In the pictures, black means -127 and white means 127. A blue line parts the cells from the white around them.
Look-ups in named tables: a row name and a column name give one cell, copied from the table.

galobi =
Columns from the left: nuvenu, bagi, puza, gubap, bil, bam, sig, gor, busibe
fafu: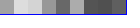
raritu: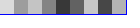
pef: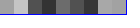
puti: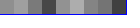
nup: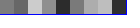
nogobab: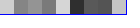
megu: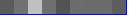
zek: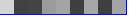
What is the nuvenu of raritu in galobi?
91
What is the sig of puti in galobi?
4
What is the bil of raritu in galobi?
-71
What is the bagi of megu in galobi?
-14
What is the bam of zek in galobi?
-64
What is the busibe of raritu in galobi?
51
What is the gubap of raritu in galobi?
4
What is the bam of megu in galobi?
-19
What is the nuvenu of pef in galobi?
34
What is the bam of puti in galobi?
45
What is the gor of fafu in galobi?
-47
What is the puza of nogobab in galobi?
20
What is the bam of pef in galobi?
-46
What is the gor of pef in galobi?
40
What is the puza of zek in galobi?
-59

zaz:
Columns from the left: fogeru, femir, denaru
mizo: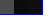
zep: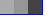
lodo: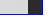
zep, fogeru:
43
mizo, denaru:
-113
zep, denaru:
-60
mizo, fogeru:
-51
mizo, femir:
-116
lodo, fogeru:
90
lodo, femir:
89
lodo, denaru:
-84
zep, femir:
22

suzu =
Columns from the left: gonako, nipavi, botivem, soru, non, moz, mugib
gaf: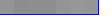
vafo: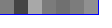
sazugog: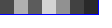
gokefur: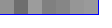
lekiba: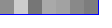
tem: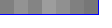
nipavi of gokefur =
-17
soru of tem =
29
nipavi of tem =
19
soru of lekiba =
41
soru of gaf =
14
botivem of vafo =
40
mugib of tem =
-8
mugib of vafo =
16
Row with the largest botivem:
vafo

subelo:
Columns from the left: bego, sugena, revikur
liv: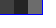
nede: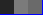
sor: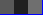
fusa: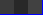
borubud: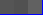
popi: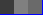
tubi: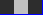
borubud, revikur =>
-30
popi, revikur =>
-21
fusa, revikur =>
-62
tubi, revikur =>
-82
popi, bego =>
-68
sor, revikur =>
-16
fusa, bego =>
-68
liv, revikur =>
-19
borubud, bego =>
-42
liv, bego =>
-63
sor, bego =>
-38
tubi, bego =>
-82
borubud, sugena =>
-46
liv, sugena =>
-91
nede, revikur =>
-21
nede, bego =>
-90

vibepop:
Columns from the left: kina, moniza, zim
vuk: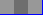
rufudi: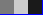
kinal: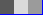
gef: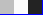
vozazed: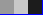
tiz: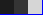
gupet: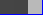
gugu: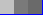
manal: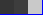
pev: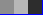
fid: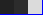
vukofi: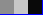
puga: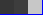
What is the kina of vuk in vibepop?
23
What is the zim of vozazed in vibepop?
-99
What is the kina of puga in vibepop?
-73
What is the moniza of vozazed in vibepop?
72
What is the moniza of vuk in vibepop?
-17
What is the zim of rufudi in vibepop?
-101
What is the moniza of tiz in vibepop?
-75
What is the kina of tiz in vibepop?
-99
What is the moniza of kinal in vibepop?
90
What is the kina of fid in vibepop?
-93
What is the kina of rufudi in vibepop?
-5
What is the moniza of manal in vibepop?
-66
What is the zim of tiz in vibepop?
86
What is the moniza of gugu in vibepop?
-5
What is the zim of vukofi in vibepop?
-118
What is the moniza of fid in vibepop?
-83
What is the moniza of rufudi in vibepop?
76
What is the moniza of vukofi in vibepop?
71
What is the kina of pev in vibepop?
13
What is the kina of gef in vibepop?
63

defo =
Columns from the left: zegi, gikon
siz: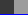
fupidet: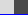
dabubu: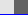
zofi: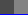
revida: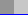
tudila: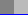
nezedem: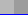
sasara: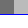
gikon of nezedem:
28
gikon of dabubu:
-28
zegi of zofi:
-52
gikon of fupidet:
-53
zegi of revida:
20
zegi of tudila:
2
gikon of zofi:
3
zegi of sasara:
-16
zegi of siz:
-70
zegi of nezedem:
56
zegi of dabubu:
100
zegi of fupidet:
91
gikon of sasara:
59

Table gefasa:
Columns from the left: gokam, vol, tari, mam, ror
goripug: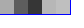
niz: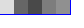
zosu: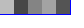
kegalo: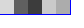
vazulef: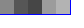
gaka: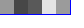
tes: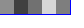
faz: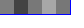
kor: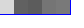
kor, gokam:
89
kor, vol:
-30
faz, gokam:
-1
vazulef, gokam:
8
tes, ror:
-1
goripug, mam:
55
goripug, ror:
63
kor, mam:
-10
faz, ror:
-8
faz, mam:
39
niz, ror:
16
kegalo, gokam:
89
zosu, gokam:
61
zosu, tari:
4
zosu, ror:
-43
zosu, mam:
35
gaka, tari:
-38
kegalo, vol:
-31
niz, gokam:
94
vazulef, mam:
28
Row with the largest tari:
zosu

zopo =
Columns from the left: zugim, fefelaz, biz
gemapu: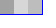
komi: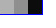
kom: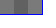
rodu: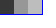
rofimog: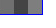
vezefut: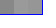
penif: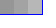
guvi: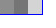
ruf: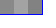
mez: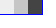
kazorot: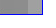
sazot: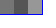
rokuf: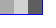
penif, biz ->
55
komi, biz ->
-115
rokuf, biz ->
-33
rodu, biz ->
61
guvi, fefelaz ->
-10
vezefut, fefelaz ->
26
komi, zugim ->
49
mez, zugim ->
110
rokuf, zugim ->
42
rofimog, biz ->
-1

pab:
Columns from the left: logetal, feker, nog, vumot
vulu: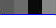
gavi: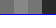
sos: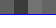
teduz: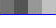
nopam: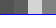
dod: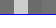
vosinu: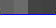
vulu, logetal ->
-37
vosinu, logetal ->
-30
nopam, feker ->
-33
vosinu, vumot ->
-62
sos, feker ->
-68
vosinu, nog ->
-60
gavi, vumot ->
-86
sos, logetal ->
-32
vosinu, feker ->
-20
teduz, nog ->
23
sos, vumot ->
-26
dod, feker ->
77
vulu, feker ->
-20
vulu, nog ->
-117
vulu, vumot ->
7
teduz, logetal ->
-12
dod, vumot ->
-13
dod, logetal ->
-15
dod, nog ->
-20
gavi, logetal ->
-15

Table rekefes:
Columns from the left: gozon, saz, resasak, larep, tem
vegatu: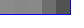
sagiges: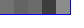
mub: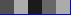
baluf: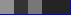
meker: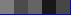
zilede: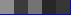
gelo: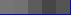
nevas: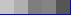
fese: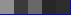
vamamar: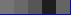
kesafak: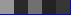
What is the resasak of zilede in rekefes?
-12
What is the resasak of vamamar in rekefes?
-41
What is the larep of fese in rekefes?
-88
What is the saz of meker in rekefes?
-52
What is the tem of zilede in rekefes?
-73
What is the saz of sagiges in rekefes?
-27
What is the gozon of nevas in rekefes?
69
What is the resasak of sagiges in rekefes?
-20
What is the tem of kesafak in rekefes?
-73
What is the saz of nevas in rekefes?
47
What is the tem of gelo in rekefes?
-43
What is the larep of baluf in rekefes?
-91
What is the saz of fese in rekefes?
-69
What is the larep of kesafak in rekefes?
-92
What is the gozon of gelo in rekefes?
-10
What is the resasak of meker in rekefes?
-27
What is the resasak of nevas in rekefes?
-1
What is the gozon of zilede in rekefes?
15
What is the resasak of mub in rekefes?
-101
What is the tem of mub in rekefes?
43

